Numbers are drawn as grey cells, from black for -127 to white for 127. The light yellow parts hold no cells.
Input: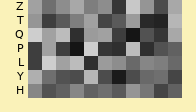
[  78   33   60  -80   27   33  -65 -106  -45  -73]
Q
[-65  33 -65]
P
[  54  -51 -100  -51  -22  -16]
Y
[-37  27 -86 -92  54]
T
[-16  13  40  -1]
Z
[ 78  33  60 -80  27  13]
L

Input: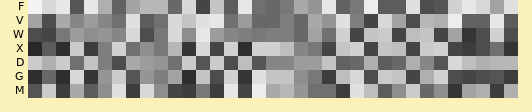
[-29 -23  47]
D
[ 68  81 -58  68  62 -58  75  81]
X
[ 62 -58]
X
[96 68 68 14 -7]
G
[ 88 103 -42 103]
F

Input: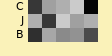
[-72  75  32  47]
J
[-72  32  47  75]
C
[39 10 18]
B
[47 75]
C

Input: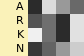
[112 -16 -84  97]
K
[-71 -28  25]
N
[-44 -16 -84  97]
R
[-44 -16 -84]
R
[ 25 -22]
A

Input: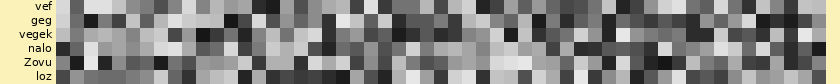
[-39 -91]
Zovu
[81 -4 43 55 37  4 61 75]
nalo
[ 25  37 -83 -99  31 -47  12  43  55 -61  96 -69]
vef

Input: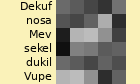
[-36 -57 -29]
dukil
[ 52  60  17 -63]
Mev
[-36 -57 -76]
Dekuf
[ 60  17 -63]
Mev
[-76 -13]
Dekuf
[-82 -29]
Vupe
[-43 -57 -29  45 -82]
nosa

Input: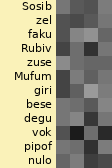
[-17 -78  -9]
Rubiv
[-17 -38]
bese
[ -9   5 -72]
degu
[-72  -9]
degu

